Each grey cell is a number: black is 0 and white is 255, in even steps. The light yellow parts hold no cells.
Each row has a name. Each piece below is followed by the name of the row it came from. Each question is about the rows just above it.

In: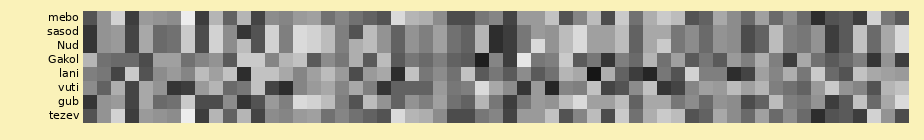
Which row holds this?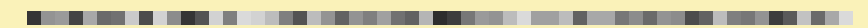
sasod
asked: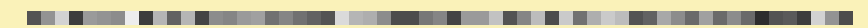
tezev

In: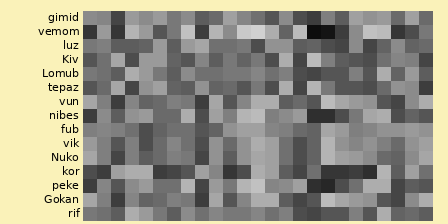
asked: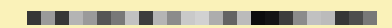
vemom
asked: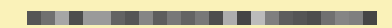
Kiv
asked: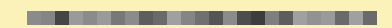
gimid

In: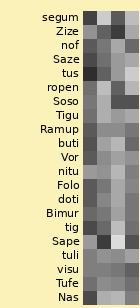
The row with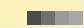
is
Saze
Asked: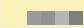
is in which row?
nitu
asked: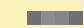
Tufe

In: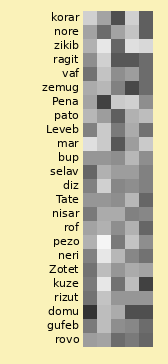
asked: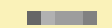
selav
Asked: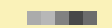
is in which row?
zemug
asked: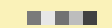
kuze
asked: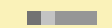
rizut
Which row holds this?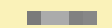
nisar

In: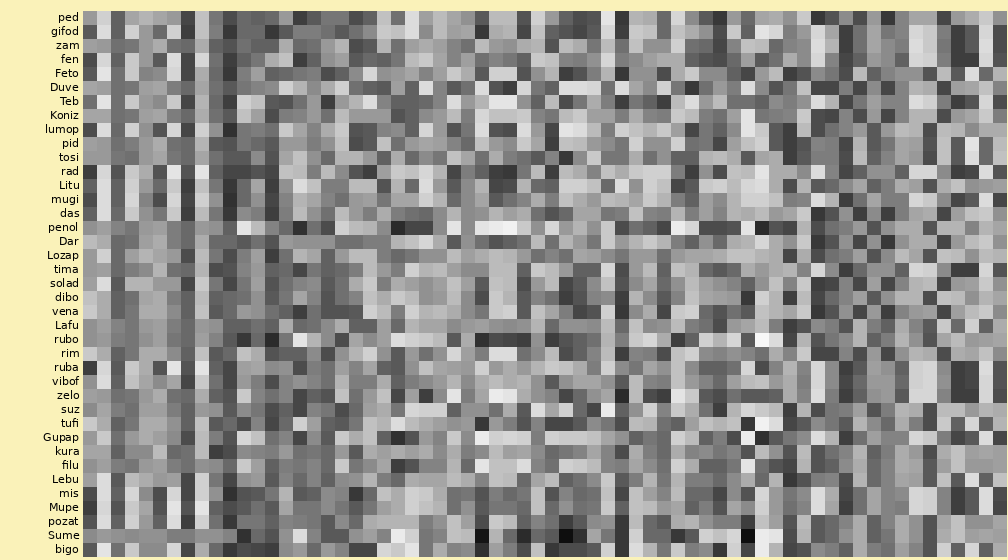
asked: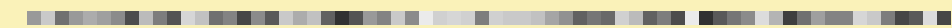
Gupap
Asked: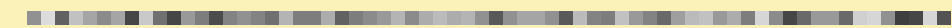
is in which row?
vibof
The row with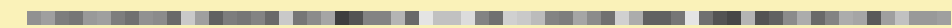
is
filu
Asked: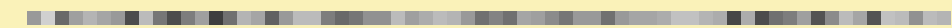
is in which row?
Lozap
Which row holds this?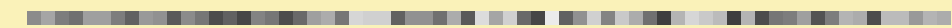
suz

